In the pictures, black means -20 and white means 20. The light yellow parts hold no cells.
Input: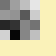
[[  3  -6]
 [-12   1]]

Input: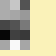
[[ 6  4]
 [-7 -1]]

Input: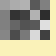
[[-12 -10]
 [ -4  -7]]

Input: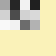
[[-8 13]
 [18 -3]]

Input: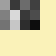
[[ 14 -11]
 [ 11 -13]]

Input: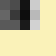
[[-11 -18]
 [ -6 -16]]

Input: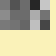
[[-3 -3]
 [-2 -4]]
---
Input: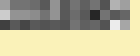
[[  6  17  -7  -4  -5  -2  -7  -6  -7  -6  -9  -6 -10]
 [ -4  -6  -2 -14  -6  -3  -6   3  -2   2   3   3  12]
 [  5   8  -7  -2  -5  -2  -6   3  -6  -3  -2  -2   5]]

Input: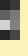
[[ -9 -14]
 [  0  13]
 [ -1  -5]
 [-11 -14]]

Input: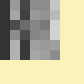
[[  2   5   6 -11   8 -12]
 [  5   4   5 -11   8 -12]
 [ 13   2   1  -8   2 -12]
 [ 13  -1   1  -3  -8 -12]
 [  9   3   4 -10   6 -12]
 [ 11   2   2  -9   4 -12]]

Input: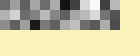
[[ -8   7  -6  -3  10   7  -5  -1 -16   5  -5   2]
 [ -7  -2  14   9   6  -5   1   9   0  -3  13   8]
 [  9 -10  19  14 -10 -17   7  -3   6  -5   5  -3]]

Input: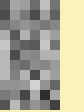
[[-10  -1   3  -2   9  -7]
 [  6 -13   7  -9   1  -1]
 [ -4   3  13   4   3   3]
 [  5   9  -8   8   0   9]
 [  4   1   2  -3  -1   9]
 [  8   8   1   2  -8   9]
 [ -2  11  -6  -5  -2  11]
 [  5   9  -2   8  -6   7]
 [  1  -1   1   3   1  -2]
 [ -5   5  -8  -1   4  -8]
 [ -2  10  -3   5   6  -6]]

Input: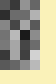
[[  9   2  -4  -6]
 [ 13 -10   6 -11]
 [ -3  -9   6  -1]
 [  2 -16   9  -2]
 [ -6   6  -9   1]
 [  8  -3  -3 -13]
 [ -4   3 -11  -6]]

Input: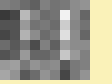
[[  3  -1  -9   0   3  -3  -6   3   6]
 [  0  -1  -6   2   1   3  -1   5   4]
 [  0   4  11  -2  -4  -4   4  -5  -7]
 [  2   2   5  -5   0  -8  -2  -6  -3]
 [ -4   2  15  -1  -3   2   8  -7  -9]
 [ -2   1  12  -3  -1  -2   4  -7  -7]
 [ -4   2  18  -2  -3   1   9  -9 -11]
 [  3   2  -1  -2   0  -5  -3  -1   0]]

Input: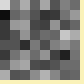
[[ -4  -5   1   8   2  -6  -7   7]
 [ -3  -3  -7  -9  -8   6   4  -5]
 [ -2 -15 -10   3  -3   3  -2 -11]
 [ -1   3   0  -8  -1 -13  -7  -7]
 [  7  11  -4  -3  -7   3  -7 -11]
 [ -4  -8   3 -10  -9   5   4 -11]
 [  4  -2 -11 -12  -7  -1  -4 -18]
 [ -3   0  -7   6  -5   7  -1  14]]
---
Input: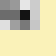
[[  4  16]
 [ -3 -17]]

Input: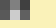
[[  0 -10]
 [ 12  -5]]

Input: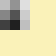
[[ 3 15]
 [-7 12]]

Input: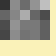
[[ 2 -3]
 [ 1  7]]

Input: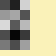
[[-15  13]
 [  6  -7]]

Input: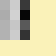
[[ 12 -11]
 [ 13 -19]]
